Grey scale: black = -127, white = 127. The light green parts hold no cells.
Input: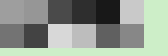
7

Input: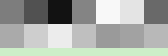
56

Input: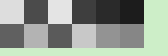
6

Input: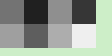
111

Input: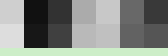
-42

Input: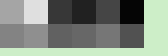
-46

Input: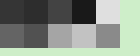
10
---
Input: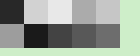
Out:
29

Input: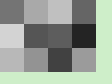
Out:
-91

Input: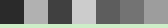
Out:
-63

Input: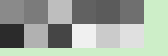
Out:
49

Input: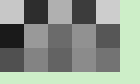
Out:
-47

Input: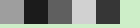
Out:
30

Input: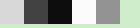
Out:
88

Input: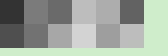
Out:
-13

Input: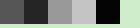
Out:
-42

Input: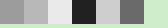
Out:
56
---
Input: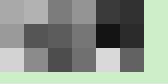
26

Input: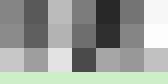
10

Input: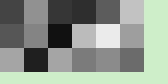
-41

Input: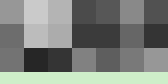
-18

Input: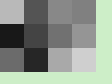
-103

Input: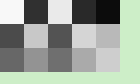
-52

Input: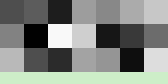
2

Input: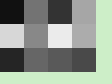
87

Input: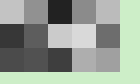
-72
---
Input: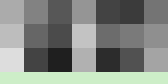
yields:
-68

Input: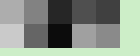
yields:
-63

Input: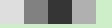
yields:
48

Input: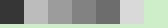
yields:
2

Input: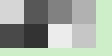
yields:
-40

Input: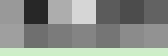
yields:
-36
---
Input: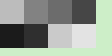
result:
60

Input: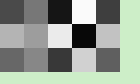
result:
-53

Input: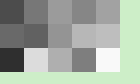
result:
-51

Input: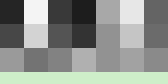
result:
-90

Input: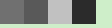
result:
-15

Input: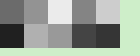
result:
-20
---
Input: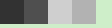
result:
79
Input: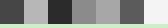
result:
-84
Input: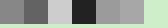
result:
77
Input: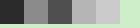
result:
-49
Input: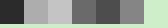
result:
67
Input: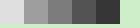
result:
-3
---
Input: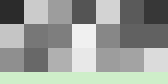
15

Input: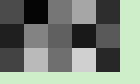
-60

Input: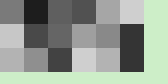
51

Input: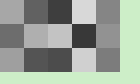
31

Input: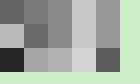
-89

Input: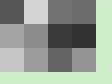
69

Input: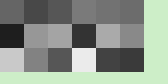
73

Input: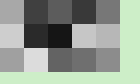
32

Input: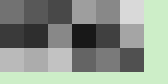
58

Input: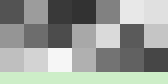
63
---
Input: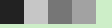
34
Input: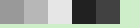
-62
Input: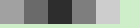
77
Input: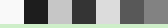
2
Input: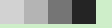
-91
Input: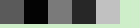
65
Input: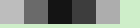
45
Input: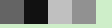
17
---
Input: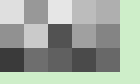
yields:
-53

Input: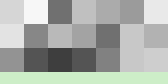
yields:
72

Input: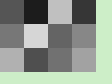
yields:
-14

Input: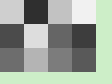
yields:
-3

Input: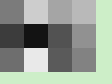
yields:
-37

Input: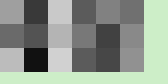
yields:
-56

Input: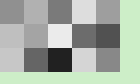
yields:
85

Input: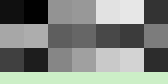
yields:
82
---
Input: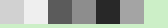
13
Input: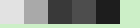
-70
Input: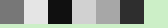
81
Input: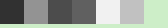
-31
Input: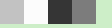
124
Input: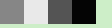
105
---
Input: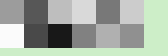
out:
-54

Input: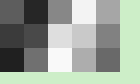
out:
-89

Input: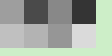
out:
-53

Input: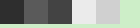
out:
-60

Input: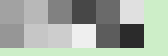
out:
-56

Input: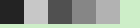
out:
-47

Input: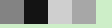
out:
3

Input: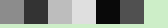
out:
-76
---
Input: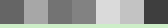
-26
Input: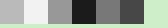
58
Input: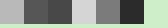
57
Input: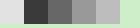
98
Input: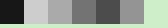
-104
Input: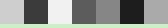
78
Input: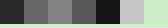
-87
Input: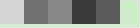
85
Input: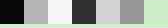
-119
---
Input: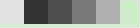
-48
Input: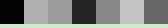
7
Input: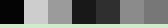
-80
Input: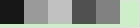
65
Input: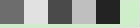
-53
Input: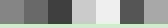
111
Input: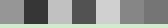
80
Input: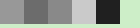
9
